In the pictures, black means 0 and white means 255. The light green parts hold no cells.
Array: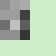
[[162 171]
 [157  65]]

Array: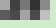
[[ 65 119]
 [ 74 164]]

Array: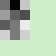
[[  5 198]
 [ 97  78]]

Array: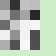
[[ 50 193]
 [111 164]]

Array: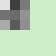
[[ 63 122]
 [107 147]]

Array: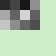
[[ 68  23]
 [ 99 212]]

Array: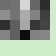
[[113 213]
 [116 171]]
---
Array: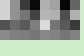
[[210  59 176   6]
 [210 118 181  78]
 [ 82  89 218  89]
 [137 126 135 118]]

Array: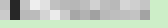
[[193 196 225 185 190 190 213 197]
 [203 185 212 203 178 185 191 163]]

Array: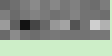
[[101 124 120 120 114 124]
 [126 120 122 118 115 110]
 [155  18 104 163 116 177]
 [106 115 117 116 115 119]]

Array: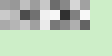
[[159 191 200 136 161]
 [202  76 240  48 248]
 [170 198 234 137  99]]

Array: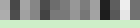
[[168 165  76 123 125  33 238]
 [173 161  67 121 119  29 230]]

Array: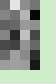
[[114 141]
 [133 181]
 [ 97 153]
 [133 191]
 [ 73 148]
 [106 138]
 [156 156]]

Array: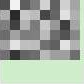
[[ 80  94 210 208]
 [174 200  70 224]
 [127 178 201  62]
 [109 125 187  83]
 [161 192 113 225]
 [111 101 185 158]]

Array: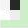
[[245]
 [252]]

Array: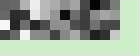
[[ 98 178 185 142  71  63]
 [104  51 183  13  63 165]
 [247 110  75 146  61  74]
 [ 64 242 136 135  98  48]]
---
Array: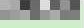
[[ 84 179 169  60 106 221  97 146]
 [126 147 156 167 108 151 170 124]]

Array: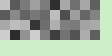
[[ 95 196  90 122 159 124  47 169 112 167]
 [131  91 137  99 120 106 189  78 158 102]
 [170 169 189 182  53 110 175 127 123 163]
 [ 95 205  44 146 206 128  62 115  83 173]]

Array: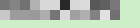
[[120 119 132 114 177 216 216  40 216 219  88  96]
 [112 199 156 156 153 173 117 217 160 175 130 225]]

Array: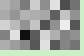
[[114 179 162 123 205 142 225  78]
 [146 170 149 179 174 168  95 195]
 [ 86 209 186 147 196  81 144 236]
 [144 130 225  15  91 212 176 132]
 [116 174 157 136  87 224  88 133]]

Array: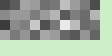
[[ 76  72  92 165 156 112 119 191 156 122]
 [181 138 154 153 125 155 181  90 126 108]
 [116  59 139 127 200  80 120 233 187 107]
 [100 164 122 149  99 167 155 103  88 148]]

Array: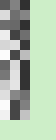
[[ 48  91 130]
 [133 219 111]
 [ 48 109 105]
 [111 237  66]
 [ 56 214 222]
 [188 252  71]
 [ 52 102 217]
 [ 50 119 225]
 [ 51 202 228]
 [113 222 135]
 [128 251  70]
 [194 241  70]]
